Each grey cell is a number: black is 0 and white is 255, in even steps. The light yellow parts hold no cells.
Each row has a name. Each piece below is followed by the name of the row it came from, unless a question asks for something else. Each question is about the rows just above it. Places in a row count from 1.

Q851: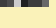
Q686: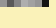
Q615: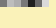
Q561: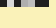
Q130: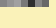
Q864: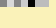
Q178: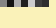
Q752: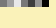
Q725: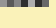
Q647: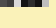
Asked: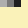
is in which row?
Q615
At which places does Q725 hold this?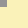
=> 1
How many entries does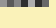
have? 7
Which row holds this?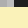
Q561
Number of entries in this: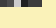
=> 6
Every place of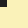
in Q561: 1 3 6 7
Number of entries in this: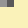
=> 2

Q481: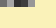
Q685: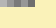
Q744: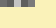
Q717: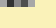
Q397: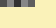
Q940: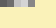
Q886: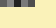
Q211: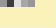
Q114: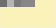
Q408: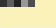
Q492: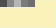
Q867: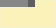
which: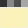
Q717
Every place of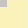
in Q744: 3
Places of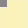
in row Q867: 1 2 3 4
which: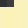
Q481

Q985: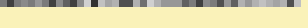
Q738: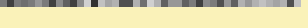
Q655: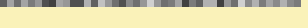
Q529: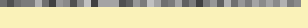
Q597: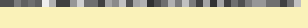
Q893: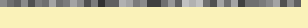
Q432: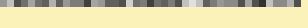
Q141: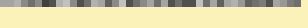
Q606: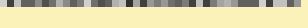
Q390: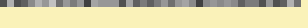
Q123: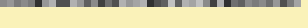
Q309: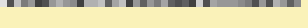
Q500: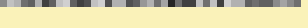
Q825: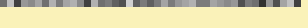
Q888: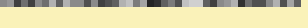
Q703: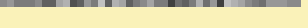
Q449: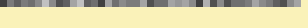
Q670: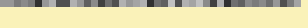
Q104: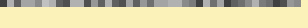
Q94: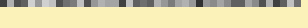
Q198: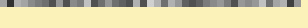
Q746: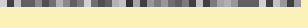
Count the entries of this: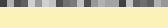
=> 24
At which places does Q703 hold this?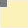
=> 3 4 5 14 20 23 24 28 37
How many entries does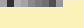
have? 9
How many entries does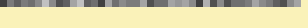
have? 43
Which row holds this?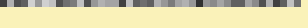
Q94

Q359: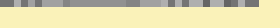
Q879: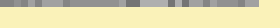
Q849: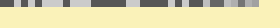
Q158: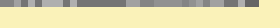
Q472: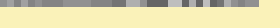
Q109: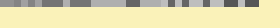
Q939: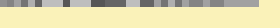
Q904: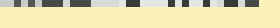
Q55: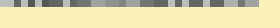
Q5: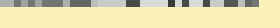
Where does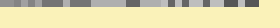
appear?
Q109
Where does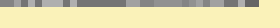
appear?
Q158
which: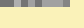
Q359
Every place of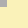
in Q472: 19 20 28 33
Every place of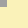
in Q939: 3 23 27 30 33 34 35 36 37

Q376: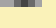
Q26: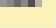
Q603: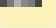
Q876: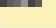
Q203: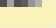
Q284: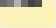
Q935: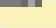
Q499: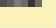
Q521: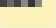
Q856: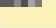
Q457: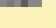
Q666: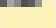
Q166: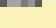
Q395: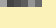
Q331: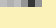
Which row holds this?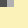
Q26
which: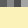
Q856
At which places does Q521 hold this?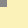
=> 4 6
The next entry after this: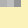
[54]
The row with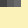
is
Q876
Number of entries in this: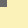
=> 1

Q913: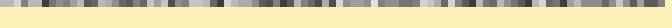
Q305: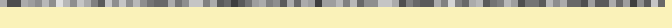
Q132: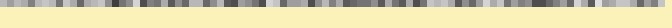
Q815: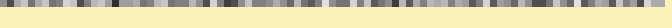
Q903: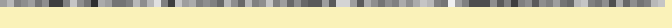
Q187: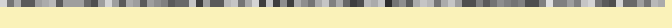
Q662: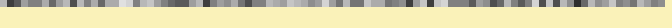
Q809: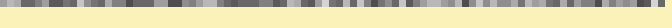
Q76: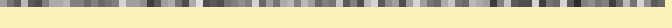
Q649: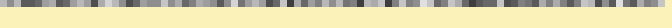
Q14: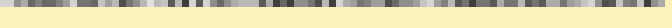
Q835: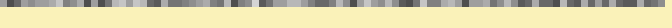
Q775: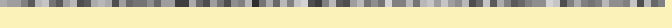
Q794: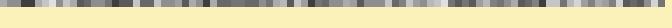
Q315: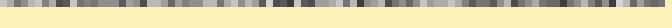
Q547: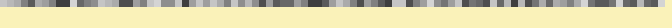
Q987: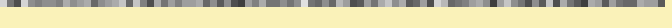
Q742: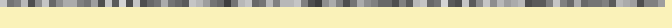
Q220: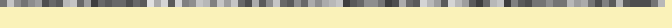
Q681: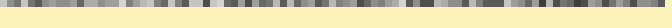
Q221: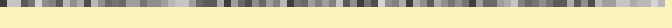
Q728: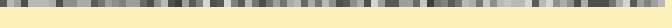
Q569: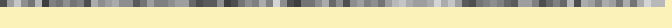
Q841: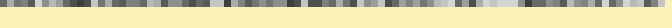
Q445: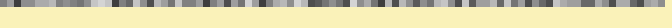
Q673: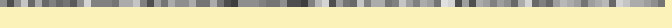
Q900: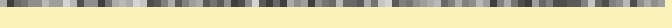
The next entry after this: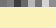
[90]
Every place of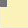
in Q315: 3 12 14 32 50 57 69 70 75 78 82 93 95
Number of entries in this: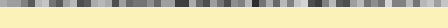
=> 64
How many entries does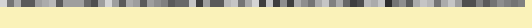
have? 75
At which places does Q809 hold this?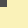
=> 19 25 26 54 67 86 92

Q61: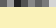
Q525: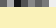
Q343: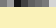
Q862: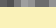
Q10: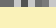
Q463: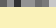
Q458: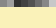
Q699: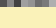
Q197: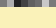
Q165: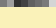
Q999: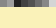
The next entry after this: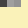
[109]
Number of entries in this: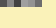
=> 6
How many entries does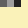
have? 3
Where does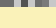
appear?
Q10
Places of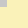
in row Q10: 3 5 8

